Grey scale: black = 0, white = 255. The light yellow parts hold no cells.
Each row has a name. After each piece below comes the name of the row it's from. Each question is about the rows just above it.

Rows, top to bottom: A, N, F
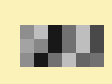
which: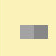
N
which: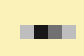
A
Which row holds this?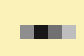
F
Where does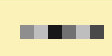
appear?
A
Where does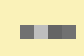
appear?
F

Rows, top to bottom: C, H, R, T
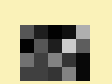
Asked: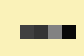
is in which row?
T
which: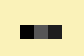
H

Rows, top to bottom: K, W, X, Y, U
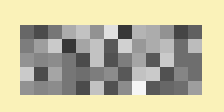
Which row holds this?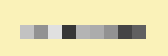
K
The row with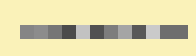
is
X
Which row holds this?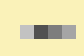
X
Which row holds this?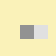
K
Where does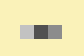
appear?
U
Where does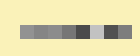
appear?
X
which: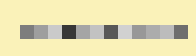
W

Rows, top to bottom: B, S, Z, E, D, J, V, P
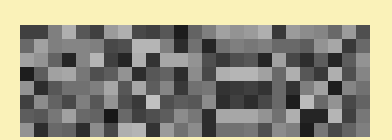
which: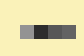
E
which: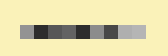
E

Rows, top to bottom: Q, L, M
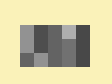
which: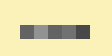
M
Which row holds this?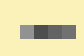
L
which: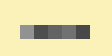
L
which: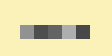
Q
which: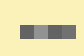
M

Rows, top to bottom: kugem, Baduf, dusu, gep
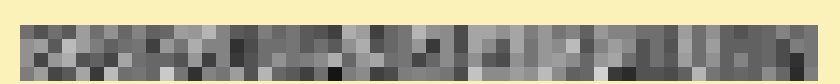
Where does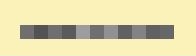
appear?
dusu
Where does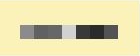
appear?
gep

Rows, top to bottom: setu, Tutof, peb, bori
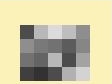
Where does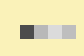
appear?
setu
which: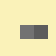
Tutof
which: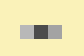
peb
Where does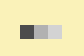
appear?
bori
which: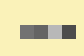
peb
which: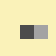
peb

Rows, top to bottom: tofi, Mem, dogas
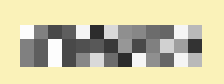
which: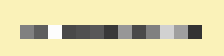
Mem
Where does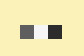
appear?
tofi
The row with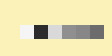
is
tofi
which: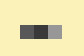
Mem
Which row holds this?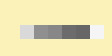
tofi
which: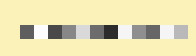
dogas

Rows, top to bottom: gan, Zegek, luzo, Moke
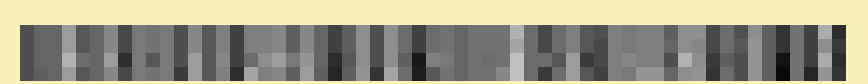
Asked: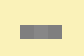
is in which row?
luzo
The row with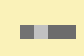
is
luzo
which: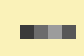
Moke
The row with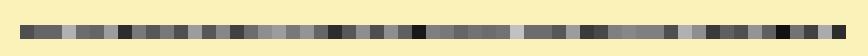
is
luzo

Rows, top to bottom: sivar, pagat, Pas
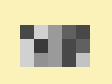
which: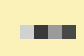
pagat
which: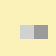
sivar
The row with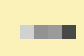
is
Pas
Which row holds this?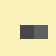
pagat
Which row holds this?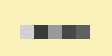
pagat
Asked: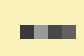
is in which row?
pagat
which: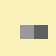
sivar

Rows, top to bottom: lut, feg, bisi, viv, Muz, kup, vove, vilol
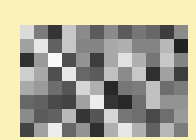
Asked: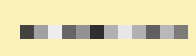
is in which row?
vilol
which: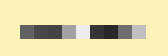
kup
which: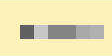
feg
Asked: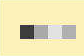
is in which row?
bisi
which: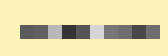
vove
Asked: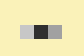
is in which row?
viv

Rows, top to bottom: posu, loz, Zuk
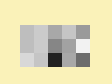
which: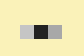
Zuk
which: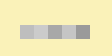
posu
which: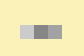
loz
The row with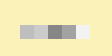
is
loz

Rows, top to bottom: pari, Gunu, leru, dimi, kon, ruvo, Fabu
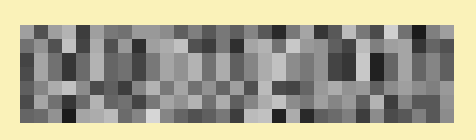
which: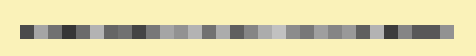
ruvo
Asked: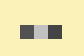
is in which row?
Gunu
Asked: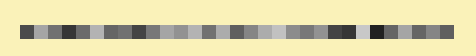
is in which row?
dimi
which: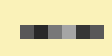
pari
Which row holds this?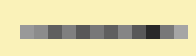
pari
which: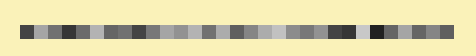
leru

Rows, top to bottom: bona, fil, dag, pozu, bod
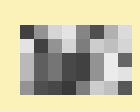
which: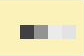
pozu
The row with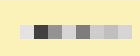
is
fil
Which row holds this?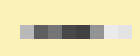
pozu
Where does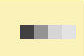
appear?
bona

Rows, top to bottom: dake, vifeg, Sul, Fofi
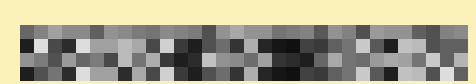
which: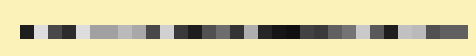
vifeg
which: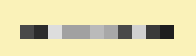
vifeg
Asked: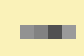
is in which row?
dake

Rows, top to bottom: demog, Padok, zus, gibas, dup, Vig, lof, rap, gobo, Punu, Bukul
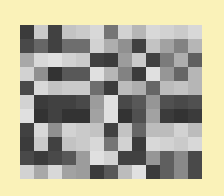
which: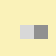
rap
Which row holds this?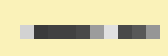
Vig
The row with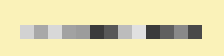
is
Bukul
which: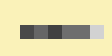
Padok
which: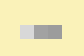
Bukul
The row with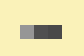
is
Vig
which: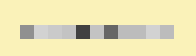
rap

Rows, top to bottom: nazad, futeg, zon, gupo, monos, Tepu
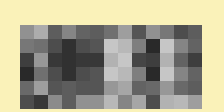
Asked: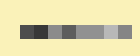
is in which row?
Tepu
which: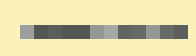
monos
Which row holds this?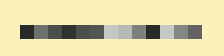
gupo
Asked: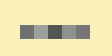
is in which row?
nazad
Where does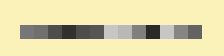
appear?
futeg
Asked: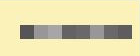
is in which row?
monos

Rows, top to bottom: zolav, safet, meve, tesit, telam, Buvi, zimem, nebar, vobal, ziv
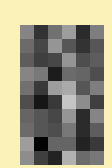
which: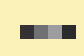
zolav
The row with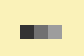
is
zolav
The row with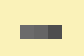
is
tesit
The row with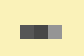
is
zimem
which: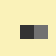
zolav

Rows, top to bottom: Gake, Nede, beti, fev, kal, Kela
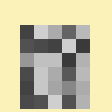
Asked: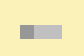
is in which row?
beti
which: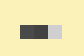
Nede
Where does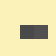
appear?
Kela
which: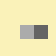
Gake
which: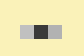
beti
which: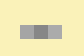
kal

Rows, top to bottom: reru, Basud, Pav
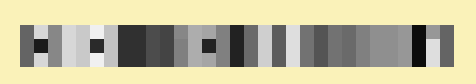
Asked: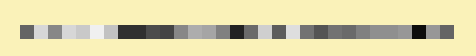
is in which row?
reru
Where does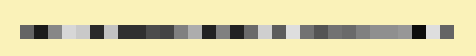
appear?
Basud

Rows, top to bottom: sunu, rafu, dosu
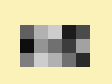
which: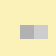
sunu
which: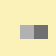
dosu
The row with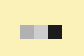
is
sunu
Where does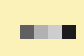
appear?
sunu

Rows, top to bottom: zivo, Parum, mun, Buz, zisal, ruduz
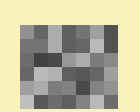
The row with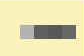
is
Buz
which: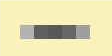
Buz
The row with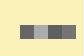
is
zivo
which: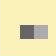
zivo
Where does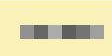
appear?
zivo

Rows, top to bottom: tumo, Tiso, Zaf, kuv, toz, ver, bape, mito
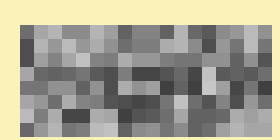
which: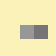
Tiso
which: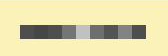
ver
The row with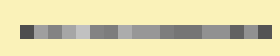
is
Zaf
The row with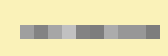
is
Zaf
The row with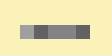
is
tumo

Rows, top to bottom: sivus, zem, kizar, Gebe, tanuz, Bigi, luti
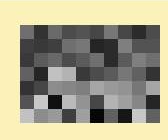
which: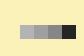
Bigi
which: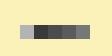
Gebe
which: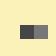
sivus
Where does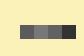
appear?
Gebe
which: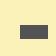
zem

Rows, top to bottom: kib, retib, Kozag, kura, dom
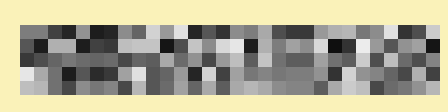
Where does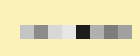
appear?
retib
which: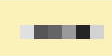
kura
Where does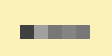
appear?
kura
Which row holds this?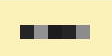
kib
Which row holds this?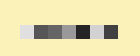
kura
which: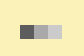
dom

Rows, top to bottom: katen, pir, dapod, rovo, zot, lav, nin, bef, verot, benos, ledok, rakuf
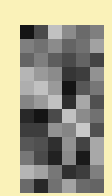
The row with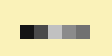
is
nin
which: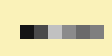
katen

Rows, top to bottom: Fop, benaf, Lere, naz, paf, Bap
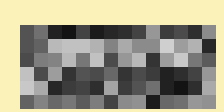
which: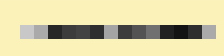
paf
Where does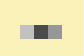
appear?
Lere
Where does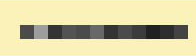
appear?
naz
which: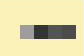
naz
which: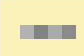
benaf

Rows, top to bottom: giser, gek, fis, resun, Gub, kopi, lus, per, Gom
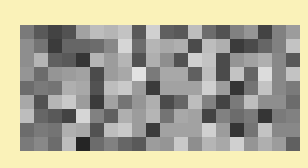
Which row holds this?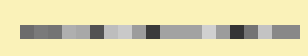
per
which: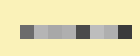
gek

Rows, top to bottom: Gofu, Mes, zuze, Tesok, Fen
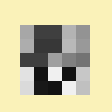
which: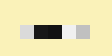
Fen
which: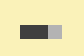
Gofu
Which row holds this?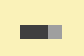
zuze
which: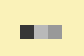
Mes
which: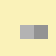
Gofu
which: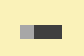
Gofu
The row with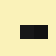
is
Fen

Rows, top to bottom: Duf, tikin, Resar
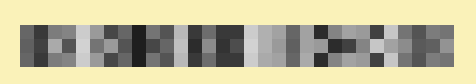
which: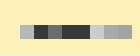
Resar
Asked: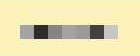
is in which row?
Duf
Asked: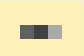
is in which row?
tikin
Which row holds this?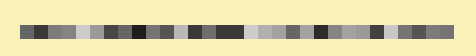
Duf
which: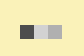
tikin

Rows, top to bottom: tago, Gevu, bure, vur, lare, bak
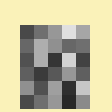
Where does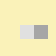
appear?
tago
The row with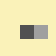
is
lare
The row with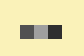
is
lare
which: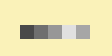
tago
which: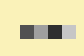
lare
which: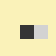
bure

